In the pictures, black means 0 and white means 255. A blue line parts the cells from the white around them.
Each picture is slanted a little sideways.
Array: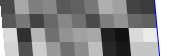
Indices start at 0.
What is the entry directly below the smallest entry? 24
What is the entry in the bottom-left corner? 210
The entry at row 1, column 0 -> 89
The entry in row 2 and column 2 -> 182
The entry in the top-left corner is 74
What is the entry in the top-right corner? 59
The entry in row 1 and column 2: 67
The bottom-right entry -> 197
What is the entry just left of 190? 141
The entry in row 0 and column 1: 168
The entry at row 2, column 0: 218
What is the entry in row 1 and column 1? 120

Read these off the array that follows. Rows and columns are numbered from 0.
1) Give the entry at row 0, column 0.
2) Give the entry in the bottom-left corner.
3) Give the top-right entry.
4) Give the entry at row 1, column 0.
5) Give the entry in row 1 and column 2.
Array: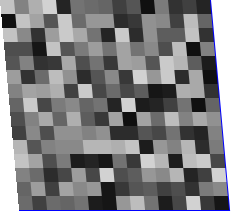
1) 195
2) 107
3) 36
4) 16
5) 163

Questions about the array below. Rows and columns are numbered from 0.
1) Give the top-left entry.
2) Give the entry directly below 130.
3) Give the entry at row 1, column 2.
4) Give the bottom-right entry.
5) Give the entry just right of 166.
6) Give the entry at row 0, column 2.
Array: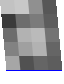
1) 194
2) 166
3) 123
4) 93
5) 81
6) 144

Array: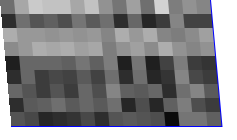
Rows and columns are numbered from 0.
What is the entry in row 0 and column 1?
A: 167
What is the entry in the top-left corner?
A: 111
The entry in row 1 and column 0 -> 45
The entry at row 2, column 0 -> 173
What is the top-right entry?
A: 133
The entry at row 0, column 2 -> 202
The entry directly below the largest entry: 60
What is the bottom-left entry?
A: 84
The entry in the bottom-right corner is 96
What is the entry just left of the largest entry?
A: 111
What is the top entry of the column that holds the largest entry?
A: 210
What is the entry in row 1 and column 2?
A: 84
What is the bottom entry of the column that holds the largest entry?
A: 11

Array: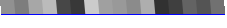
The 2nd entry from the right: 84
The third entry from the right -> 99
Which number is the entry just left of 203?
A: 56
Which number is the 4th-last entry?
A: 63
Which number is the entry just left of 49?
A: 174

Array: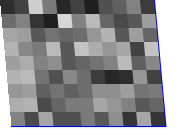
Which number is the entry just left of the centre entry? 88
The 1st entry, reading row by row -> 46
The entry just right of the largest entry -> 130
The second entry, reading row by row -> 66
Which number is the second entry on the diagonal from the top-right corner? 88
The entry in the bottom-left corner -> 130
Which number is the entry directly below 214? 102
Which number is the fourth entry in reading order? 122
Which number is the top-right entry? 60
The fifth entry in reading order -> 39
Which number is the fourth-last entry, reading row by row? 143
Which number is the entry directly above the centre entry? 194
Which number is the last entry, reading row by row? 53
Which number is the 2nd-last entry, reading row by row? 166
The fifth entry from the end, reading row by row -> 88
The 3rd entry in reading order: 206
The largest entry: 214
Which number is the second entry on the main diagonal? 130
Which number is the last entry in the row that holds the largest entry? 158
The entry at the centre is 102
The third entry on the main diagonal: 88

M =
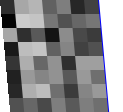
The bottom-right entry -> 111
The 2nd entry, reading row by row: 167
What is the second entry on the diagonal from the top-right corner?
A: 103
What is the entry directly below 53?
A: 33
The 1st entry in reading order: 47
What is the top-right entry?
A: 65
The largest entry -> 204
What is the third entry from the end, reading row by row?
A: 89
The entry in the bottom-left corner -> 81
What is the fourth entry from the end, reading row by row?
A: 126
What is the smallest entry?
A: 4
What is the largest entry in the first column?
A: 167
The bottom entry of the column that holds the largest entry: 103
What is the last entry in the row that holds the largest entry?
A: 118
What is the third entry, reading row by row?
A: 181

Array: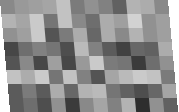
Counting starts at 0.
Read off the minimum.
46
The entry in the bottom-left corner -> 91
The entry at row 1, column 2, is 202
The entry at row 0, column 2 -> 159
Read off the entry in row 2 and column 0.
145
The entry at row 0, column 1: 153
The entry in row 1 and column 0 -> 179
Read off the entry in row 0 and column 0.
137
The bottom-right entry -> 97
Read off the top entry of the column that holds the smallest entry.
179
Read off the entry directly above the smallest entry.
78
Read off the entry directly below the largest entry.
179
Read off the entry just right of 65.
103

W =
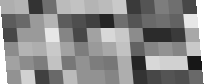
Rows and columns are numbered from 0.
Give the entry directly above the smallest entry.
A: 201
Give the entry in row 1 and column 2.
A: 154
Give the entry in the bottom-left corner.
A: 146
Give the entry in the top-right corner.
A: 71
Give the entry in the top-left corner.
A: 174
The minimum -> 23
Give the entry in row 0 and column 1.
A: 180
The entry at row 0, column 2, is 51
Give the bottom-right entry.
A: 105
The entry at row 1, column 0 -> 92
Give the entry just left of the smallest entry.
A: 209
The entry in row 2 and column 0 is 71

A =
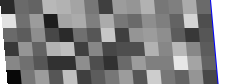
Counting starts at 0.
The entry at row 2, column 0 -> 106
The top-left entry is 42
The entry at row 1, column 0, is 225
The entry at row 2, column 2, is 142
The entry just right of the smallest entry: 119
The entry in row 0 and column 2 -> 99
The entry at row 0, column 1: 106
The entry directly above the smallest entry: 135
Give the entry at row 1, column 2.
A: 156
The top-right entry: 106
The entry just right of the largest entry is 164
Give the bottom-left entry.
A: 8
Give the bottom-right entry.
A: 71

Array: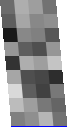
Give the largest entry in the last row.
182
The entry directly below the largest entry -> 188
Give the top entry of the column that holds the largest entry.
108
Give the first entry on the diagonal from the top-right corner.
114
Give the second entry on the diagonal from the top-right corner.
136
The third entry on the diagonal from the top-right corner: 136
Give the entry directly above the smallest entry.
94
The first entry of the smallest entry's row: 25
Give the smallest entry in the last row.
114
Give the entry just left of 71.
79
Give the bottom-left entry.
128

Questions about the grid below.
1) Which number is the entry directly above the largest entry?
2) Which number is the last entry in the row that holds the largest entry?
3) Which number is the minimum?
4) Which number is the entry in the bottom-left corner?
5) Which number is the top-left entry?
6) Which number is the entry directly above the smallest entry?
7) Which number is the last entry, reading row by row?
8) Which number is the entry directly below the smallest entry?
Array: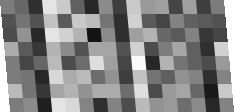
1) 209
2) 153
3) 19
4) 124
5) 124
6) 186
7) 131
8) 165
